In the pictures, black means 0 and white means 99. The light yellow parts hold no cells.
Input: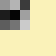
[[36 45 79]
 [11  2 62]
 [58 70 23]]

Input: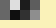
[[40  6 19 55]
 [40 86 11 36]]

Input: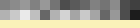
[[69 78 91 74 40 69 82 64 78 64 40 59 30 11]
 [50 54 59 50 59 45 30 35 40 50 45 54 30 25]]

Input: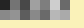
[[53 57 36 53 41 71 66]
 [14 45 28 62 49 80 41]]

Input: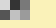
[[33 75 60]
 [84 20 47]]

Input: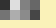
[[45 67 54 27]
 [19 86 50 40]]
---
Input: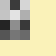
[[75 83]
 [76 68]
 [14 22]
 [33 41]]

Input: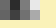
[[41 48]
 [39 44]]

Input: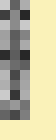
[[79 67]
 [24 15]
 [75 78]
 [62 51]
 [64 66]
 [17 15]
 [55 37]
 [71 62]
 [68 64]
 [79 67]
 [51 45]
 [39 49]]

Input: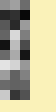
[[56 42]
 [15  3]
 [34 60]
 [39 49]
 [ 7 29]
 [41  8]
 [88 59]
 [61 50]
 [41 39]
 [78 32]]

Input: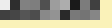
[[92 50 31 67 48]
 [25 33 53 16 45]]

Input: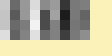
[[78 59 54 21 49]
 [76 59 29 11 39]
 [76 48 29 16 42]
 [86 51 41 24 55]]

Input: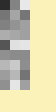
[[17 90]
 [46 46]
 [50 62]
 [67 62]
 [33 89]
 [56 54]
 [71 55]
 [61 45]
 [56 62]]

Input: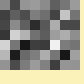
[[53 58 54 46]
 [25 30 43 76]
 [27 37 34 28]
 [21 69 36 67]
 [82  9 23 48]
 [71 41 67  9]
 [57 48 50 58]]
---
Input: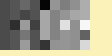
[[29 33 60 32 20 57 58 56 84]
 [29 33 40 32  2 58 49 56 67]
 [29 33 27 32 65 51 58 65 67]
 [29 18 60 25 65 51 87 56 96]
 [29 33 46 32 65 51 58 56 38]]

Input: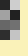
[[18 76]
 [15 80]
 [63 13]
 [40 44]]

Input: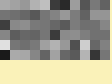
[[10 66 65 52 39 63 40 35 70 21 46]
 [66 63 59 69 74 23 16 61 33 47 38]
 [45 43 40 34 46 51 59 48 38 58 58]
 [24 53 55 47 46 40 35 48 43 44 52]
 [52 36 40 39 46 23 54 55 49 44 44]
 [87 46 43 47 62 69 59 31 80 40 50]]

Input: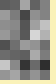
[[58 64 45 57 44]
 [36 38 64 38 50]
 [60 48 27 56 51]
 [55 53 33 62 75]
 [59 50 34 83 69]
 [31 43 60 57 43]
 [42 39 37 66 48]
 [77 53 20 41 18]]

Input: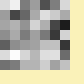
[[44 48 70 70 80 63 75]
 [85 93 48 61 31 49 84]
 [61 27 40 66 86 79 66]
 [64 69 57 82 68 27 11]
 [55 66 48 62 47 22 82]
 [37 55 60 63 74 75 21]
 [85 98 83 71 86 87 42]]

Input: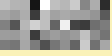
[[48 46 65 48 31 46 56 39 79 44 65]
 [75 70 69  8 99 74 71 79 52 67 17]
 [65 61 67 23 74 63 66 63 62 58 35]
 [50 33 71 81 74 39 93 26 23 43 48]
 [61 60 66 23 56 61 57 60 75 55 45]]
